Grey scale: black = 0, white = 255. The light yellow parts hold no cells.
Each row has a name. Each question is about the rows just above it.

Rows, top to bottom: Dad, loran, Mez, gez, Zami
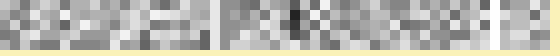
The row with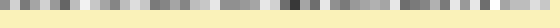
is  Mez
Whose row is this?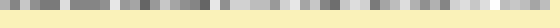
Zami
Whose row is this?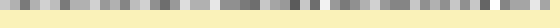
Dad

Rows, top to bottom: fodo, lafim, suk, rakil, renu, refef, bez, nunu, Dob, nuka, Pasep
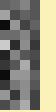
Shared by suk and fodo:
[98]
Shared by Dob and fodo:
[86]

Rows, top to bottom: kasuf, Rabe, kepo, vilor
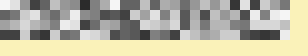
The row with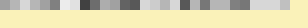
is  kepo
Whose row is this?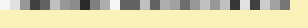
kasuf

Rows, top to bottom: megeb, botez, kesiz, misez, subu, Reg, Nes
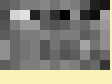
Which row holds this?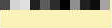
botez
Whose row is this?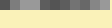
kesiz
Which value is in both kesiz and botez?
[93]

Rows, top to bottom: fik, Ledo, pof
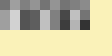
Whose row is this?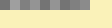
fik

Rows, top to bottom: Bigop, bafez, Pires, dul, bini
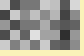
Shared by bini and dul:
[98]
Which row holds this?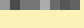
Pires
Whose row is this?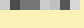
Bigop

